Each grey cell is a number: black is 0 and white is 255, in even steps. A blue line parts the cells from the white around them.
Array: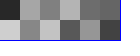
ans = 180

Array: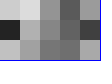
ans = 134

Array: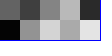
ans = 132

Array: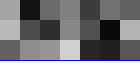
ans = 81

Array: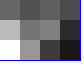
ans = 116

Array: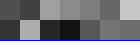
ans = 125

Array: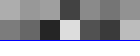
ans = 138
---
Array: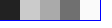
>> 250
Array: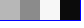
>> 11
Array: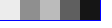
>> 21
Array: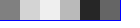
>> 101
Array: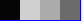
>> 107
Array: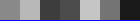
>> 26
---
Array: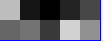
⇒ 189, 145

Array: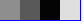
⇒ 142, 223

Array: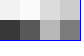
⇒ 242, 123

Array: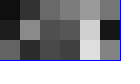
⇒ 15, 131

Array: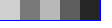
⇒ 207, 38

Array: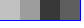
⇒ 192, 93

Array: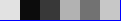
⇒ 226, 199

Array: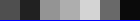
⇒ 79, 10
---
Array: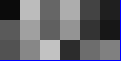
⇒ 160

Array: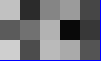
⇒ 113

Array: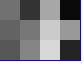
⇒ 119

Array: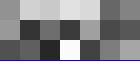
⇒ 52

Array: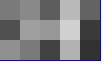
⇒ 159

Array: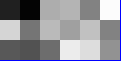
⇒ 117
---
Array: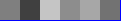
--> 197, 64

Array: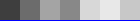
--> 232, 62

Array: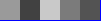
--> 201, 65

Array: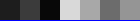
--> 217, 8

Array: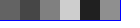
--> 206, 32

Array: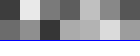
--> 233, 54

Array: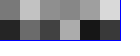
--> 217, 22

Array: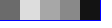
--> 221, 19

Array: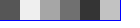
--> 239, 52

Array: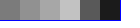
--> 194, 27
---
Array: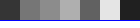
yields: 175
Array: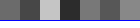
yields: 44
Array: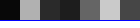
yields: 29
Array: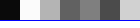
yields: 97
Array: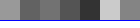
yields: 84
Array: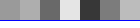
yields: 229
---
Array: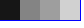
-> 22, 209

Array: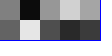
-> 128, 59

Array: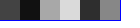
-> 67, 135

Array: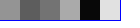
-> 148, 225

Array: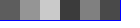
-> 93, 73

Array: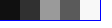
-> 16, 248
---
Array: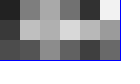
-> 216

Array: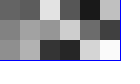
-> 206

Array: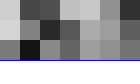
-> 171

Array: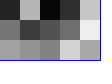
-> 82

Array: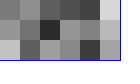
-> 150

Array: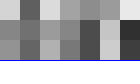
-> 76

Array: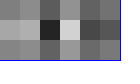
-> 210

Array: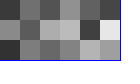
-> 187
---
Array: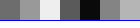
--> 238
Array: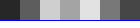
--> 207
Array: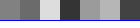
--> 221
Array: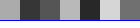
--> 85
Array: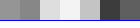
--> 222
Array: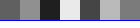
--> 31
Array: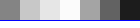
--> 230
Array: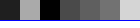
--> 1
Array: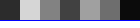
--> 130
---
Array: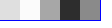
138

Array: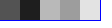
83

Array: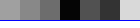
51

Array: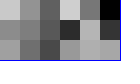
44

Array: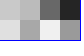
104

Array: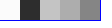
133
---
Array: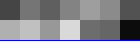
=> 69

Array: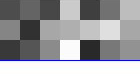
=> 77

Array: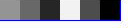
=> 148

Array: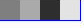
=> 127

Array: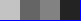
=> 195

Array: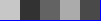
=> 199

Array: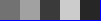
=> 114

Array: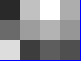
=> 41
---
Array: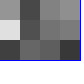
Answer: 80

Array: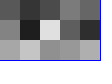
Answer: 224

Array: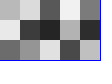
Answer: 37

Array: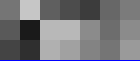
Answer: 139

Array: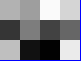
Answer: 125

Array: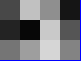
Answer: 7

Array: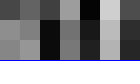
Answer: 24

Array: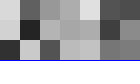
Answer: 173
